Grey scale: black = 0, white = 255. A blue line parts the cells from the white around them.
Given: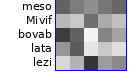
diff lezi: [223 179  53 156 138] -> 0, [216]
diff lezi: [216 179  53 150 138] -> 3, [156]
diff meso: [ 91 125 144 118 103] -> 0, [97]
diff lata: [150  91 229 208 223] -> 3, [200]
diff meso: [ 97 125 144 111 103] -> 3, [118]
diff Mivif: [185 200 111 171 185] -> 4, [193]
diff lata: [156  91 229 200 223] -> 0, [150]

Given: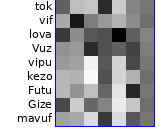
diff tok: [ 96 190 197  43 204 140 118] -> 5, [132]
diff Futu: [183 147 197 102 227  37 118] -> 2, [190]
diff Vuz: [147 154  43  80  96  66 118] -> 6, [125]
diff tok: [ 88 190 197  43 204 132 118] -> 0, [96]
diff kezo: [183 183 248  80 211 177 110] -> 1, [177]

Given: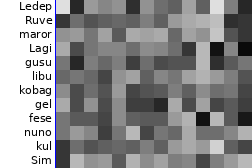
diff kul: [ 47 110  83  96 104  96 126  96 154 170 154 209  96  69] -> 0, [54]
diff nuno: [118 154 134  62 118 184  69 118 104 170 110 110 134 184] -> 13, [178]

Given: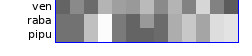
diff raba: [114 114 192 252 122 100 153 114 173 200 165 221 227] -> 7, [107]
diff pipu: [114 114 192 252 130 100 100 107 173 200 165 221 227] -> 4, [122]
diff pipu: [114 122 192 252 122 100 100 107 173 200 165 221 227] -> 1, [114]
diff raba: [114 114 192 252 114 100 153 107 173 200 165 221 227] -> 4, [122]

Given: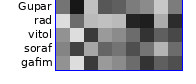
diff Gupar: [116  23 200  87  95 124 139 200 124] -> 2, [192]
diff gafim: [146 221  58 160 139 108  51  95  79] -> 3, [154]
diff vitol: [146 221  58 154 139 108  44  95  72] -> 6, [51]

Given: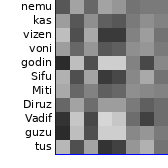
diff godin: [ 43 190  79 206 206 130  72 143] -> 7, [136]
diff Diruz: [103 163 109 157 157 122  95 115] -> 7, [109]

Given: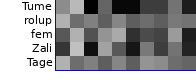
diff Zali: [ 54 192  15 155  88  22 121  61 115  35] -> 3, [162]
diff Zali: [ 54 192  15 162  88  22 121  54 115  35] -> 7, [61]
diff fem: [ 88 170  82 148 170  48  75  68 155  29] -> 1, [177]

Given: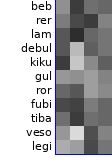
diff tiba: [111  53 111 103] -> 1, [60]
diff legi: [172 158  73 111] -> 3, [117]
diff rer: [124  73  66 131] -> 2, [60]
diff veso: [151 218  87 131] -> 2, [79]
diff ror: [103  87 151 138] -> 2, [158]

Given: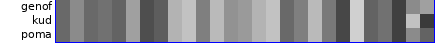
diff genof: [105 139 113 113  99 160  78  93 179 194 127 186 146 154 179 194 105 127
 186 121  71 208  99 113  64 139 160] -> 2, [105]
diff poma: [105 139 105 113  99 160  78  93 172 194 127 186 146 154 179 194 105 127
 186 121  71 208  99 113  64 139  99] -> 8, [179]
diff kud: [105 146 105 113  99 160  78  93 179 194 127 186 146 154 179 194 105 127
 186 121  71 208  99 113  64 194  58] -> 1, [139]
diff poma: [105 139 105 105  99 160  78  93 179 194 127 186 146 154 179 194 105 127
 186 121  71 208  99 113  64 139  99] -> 3, [113]
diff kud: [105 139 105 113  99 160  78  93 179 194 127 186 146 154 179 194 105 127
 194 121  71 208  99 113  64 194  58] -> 18, [186]
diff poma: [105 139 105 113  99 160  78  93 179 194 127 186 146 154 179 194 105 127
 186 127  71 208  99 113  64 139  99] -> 19, [121]
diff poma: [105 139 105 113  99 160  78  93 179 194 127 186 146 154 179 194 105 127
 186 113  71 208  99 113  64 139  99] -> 19, [121]

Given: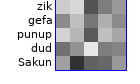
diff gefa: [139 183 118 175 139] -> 1, [191]
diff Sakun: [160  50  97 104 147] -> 4, [153]
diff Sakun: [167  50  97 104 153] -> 0, [160]
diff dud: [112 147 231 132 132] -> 3, [125]
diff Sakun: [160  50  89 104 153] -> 2, [97]

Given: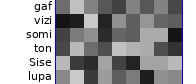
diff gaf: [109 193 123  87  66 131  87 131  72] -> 2, [131]
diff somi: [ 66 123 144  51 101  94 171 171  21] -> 3, [43]
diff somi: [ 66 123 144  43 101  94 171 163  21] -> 7, [171]
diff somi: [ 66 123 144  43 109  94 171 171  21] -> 4, [101]

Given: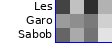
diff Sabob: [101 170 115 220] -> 3, [227]
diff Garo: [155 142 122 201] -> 3, [208]
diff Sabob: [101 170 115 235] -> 3, [227]
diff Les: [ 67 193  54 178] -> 2, [46]
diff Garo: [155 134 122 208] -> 1, [142]
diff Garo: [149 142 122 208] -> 0, [155]
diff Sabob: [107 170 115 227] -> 0, [101]

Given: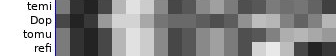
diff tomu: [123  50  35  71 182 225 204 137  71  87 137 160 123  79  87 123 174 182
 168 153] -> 15, [129]
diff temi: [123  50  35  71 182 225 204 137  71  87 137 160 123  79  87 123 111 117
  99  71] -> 19, [64]
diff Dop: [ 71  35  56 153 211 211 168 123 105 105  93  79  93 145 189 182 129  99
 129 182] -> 7, [117]
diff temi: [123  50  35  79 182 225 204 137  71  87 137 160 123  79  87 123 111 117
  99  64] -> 3, [71]

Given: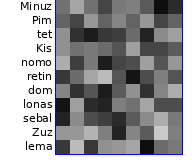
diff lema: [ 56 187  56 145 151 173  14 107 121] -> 5, [165]
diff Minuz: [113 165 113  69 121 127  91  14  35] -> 8, [43]
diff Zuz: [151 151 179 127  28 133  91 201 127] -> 4, [35]

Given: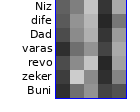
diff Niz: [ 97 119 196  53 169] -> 1, [127]
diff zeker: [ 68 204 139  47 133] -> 0, [61]
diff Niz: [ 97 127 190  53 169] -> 2, [196]
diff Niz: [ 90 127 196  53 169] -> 0, [97]
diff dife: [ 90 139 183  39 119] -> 1, [147]

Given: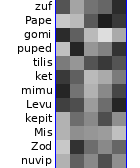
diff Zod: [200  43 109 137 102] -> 1, [50]
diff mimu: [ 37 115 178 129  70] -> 3, [137]

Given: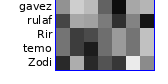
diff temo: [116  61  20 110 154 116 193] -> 2, [28]
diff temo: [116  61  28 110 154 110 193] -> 5, [116]
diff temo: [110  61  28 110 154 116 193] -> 0, [116]
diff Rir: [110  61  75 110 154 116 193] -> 0, [116]
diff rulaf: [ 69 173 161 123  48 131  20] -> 1, [167]
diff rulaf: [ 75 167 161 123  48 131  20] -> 0, [69]
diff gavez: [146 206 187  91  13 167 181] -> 3, [98]

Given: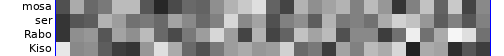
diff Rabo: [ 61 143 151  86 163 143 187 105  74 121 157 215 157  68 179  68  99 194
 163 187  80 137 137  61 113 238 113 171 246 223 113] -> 0, [53]
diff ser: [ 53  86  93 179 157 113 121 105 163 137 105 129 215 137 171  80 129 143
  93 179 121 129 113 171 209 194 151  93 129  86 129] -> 14, [163]
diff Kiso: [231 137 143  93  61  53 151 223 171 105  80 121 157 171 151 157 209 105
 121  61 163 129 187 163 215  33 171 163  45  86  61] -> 23, [171]
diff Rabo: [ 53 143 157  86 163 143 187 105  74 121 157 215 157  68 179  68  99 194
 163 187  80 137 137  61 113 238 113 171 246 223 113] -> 2, [151]
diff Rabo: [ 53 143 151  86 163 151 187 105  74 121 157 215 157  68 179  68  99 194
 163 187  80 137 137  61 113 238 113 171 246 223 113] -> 5, [143]
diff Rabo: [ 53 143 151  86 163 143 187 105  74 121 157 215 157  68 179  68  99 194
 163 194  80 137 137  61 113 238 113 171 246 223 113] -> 19, [187]
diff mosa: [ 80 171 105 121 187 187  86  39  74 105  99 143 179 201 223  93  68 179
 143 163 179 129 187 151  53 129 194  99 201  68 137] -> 15, [99]

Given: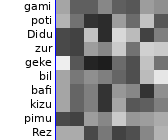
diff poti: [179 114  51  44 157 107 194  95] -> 7, [87]
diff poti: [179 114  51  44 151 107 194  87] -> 4, [157]
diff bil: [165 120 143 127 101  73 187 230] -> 5, [79]
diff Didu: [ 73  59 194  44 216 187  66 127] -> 1, [66]
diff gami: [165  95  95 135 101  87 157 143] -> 4, [95]
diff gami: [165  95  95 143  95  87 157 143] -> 3, [135]

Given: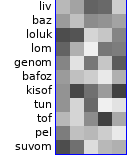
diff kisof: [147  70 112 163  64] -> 3, [155]
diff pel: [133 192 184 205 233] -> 0, [125]
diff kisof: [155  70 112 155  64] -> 0, [147]

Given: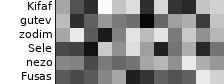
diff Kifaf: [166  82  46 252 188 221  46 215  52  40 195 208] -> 4, [195]
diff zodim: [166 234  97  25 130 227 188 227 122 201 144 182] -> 2, [90]
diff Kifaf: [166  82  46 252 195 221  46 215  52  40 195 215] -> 11, [208]
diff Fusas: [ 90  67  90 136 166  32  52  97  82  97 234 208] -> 1, [74]
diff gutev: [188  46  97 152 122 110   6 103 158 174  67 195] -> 10, [59]
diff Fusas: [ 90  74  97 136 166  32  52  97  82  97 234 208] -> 2, [90]

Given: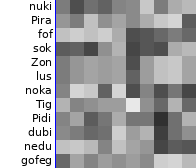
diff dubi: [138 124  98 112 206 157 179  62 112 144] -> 2, [104]
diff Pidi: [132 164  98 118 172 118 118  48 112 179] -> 2, [92]
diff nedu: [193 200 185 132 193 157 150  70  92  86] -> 5, [164]
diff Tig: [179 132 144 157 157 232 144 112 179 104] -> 7, [104]
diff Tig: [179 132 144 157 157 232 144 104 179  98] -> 9, [104]
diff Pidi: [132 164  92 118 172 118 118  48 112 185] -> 9, [179]
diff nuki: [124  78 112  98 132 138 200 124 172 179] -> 9, [185]

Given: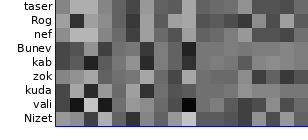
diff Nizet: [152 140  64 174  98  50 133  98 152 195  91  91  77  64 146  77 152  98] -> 12, [83]
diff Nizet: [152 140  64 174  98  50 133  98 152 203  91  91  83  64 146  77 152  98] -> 9, [195]

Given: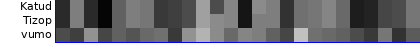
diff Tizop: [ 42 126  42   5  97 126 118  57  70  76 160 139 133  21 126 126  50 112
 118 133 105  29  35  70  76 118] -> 8, [63]
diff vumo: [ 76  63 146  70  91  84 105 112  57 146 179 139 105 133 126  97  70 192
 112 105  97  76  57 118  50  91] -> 4, [97]
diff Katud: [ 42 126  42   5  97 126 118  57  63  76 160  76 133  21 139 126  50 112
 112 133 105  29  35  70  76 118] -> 18, [118]

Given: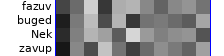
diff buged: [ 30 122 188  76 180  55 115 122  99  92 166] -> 8, [107]
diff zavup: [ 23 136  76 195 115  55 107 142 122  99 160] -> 5, [62]
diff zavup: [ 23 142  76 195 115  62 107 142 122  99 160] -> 1, [136]
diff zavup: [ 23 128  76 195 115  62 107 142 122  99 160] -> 1, [136]
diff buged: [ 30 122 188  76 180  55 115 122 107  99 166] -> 9, [92]
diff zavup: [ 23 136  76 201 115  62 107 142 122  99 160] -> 3, [195]
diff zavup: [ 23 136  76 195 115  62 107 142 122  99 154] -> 10, [160]

